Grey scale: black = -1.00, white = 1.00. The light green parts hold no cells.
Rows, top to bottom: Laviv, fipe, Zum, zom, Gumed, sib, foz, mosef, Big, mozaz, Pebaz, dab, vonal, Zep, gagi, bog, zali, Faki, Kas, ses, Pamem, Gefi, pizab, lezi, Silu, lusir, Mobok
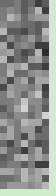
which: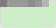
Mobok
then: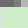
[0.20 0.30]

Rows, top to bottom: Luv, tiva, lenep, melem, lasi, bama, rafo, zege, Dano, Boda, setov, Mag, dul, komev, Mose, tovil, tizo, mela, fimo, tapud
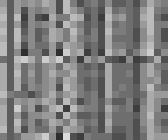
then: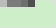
[0.09 0.47]
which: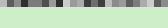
zege
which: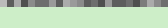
fimo
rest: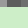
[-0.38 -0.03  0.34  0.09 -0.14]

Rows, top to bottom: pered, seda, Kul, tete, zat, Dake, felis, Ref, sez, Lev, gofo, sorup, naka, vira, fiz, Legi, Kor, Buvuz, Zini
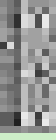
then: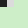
[ 0.60 -0.39]
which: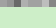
zat
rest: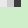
[0.72 0.60]
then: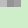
[0.26 0.37]
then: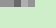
[0.26 0.48]
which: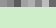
sorup
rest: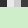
[0.72 0.60]

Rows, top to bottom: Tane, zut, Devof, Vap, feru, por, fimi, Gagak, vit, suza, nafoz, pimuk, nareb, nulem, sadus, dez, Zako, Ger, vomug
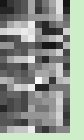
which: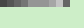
Devof
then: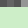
[0.04 0.17]
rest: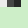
[-0.21  0.04 -0.08]
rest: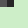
[-0.08 -0.08 -0.21]

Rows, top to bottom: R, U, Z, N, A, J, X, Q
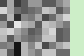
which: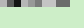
Q
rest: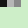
[ 0.54 -0.42 -0.04  0.31  0.54]
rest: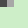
[-0.54 -0.29  0.19  0.19 -0.29 -0.29  0.07  0.31]
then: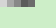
[0.43 0.67]

